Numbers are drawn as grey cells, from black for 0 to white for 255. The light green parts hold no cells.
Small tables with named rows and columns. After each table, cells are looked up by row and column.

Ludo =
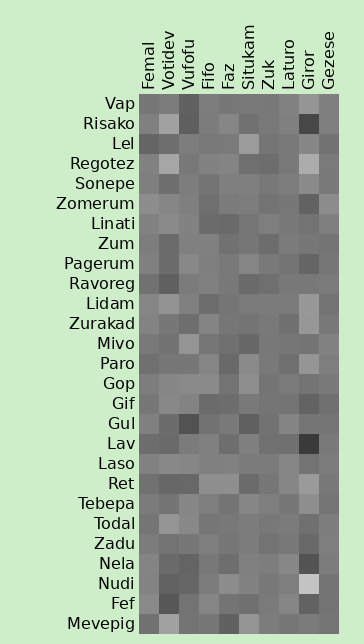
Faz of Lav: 110
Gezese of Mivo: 130
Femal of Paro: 112
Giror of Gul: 117
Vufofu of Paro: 119
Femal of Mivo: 121
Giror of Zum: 119
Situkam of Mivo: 103
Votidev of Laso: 136
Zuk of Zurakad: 121
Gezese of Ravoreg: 122
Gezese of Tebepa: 117
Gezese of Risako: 127
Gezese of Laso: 124
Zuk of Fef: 122
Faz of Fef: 116
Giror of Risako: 71
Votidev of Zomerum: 134
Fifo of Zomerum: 111
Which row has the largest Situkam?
Lel

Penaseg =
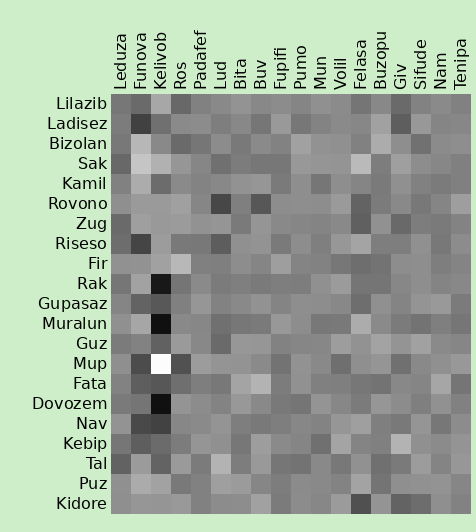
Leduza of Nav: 147
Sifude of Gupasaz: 148
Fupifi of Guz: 130
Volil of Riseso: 151
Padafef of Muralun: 135
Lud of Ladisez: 126
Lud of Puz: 159
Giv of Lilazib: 106
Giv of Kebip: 179
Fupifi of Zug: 137
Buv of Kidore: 161
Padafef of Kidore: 129
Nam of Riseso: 120
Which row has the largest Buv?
Fata

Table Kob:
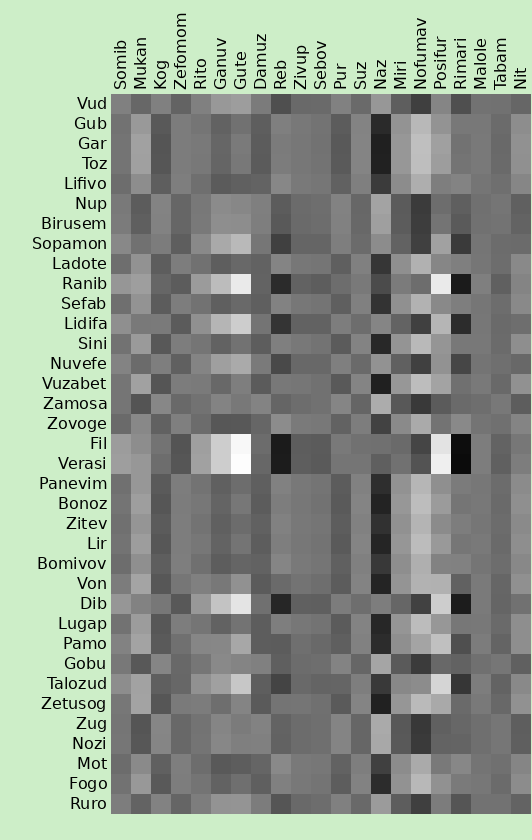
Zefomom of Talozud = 103
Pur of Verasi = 117
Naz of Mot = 64
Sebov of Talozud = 100
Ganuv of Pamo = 135
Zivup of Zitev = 120
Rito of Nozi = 116
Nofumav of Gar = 191
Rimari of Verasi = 11
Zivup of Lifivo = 121
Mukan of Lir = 157
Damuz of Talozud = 94
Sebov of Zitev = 117
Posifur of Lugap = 151

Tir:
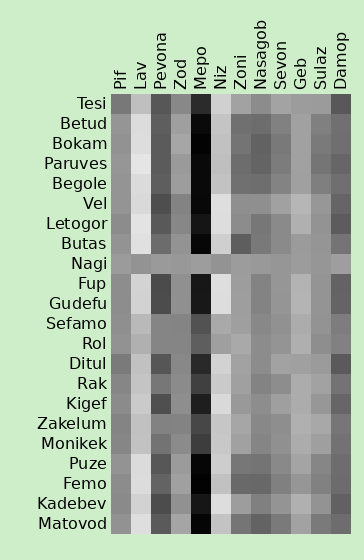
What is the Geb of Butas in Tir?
155
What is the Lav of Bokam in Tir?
221
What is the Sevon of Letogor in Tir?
138
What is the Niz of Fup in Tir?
222
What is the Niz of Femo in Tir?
193
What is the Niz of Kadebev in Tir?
221
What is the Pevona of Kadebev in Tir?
76
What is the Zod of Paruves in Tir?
154
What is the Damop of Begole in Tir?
111
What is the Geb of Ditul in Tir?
160
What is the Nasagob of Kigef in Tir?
141
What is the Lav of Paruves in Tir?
229

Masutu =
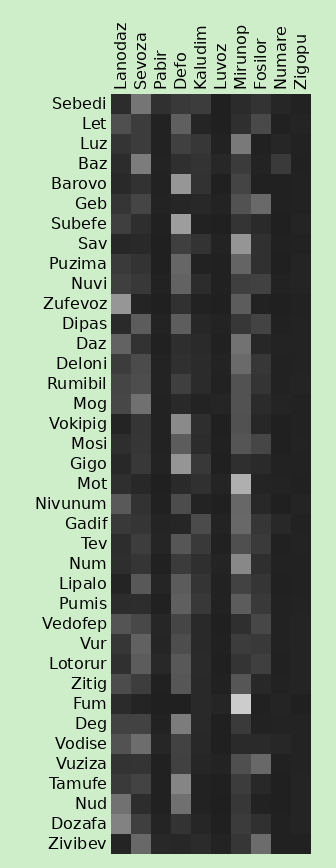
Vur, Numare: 34
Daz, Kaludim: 42
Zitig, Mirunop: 86
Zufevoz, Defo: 49
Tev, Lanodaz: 45
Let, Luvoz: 32
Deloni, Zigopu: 35

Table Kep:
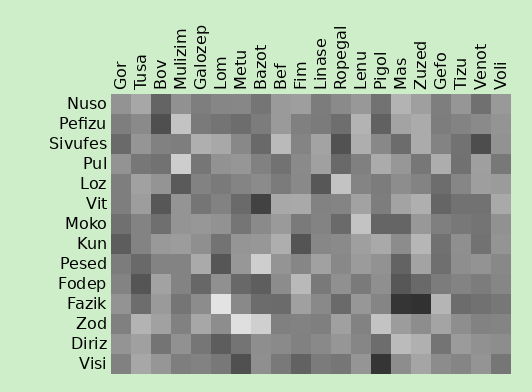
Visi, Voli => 118
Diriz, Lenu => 134
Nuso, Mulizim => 145
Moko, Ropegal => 106
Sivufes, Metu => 136
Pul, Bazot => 129
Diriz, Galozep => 118
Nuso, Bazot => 117
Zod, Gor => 128
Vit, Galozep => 117
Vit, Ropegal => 132
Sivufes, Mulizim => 126
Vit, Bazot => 66
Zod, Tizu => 142
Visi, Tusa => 167
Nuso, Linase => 124
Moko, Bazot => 138
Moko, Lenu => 195

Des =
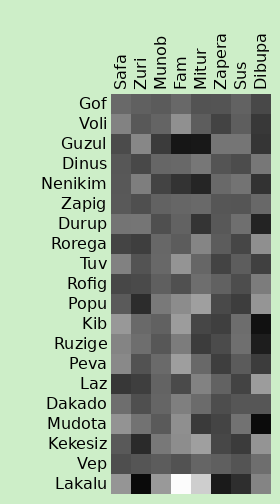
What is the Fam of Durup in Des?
98
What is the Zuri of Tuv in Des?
83
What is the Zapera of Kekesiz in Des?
71
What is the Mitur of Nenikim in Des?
37
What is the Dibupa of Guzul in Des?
53
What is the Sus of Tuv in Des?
93
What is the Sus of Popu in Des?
61
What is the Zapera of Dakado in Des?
77
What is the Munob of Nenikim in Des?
67
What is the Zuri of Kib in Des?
105
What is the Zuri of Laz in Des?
62
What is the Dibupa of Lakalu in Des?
132
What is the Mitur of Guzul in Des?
24
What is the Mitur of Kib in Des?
70
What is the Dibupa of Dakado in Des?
86
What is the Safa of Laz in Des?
55
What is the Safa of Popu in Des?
90
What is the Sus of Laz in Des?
67
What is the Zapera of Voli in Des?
67
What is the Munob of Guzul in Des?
59
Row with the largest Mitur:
Lakalu

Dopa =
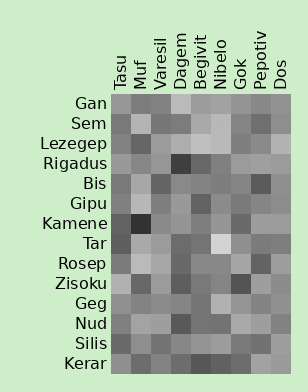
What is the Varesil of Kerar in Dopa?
131
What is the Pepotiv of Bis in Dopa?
91
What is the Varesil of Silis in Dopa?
115
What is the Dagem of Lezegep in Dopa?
173
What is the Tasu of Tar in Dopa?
94
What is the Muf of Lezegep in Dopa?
102
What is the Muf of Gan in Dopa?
125
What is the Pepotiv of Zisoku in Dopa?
158
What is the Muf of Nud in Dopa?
163
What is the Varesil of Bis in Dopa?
101
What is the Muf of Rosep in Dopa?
186
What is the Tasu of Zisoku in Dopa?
177
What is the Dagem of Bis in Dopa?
137
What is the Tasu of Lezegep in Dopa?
130
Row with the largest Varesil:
Rosep

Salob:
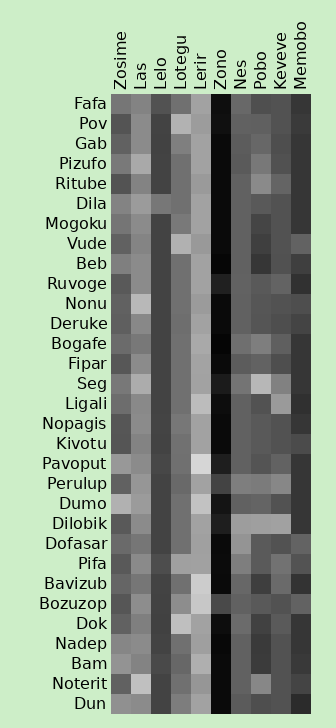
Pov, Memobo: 58
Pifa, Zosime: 89
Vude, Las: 132
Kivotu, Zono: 10
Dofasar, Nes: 148
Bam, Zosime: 147
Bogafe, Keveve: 95
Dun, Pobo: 78
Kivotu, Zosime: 85

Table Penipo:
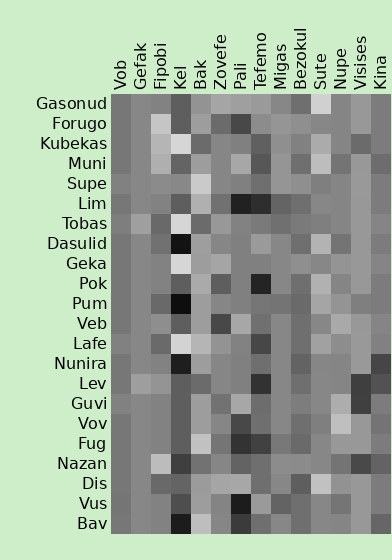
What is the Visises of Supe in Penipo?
153
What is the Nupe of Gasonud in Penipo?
133
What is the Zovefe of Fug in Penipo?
117
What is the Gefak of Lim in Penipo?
135
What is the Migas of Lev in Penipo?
135
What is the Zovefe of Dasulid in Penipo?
134
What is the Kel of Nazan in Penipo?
63
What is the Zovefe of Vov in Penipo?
134
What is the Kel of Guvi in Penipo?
94
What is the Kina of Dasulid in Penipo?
124
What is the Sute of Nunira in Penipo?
134
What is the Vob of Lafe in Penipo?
129
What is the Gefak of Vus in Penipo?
135
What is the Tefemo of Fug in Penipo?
65
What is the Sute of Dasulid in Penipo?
179
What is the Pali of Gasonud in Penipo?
159
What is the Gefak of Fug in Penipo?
135
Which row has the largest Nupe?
Vov

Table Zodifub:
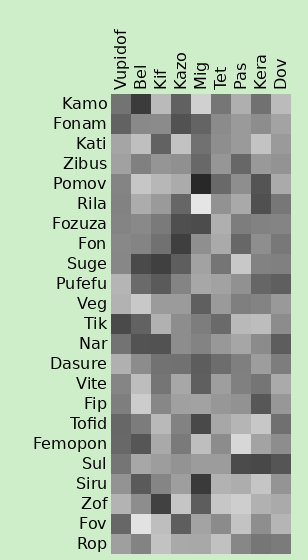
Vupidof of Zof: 179
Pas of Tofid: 181
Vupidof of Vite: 133
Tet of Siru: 178
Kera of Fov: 142
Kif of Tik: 177
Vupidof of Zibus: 161
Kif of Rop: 194
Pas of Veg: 127
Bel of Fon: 132
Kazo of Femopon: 122
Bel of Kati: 191
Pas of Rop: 135
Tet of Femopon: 140
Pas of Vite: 128
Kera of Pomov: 84
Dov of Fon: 120
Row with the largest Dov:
Kamo

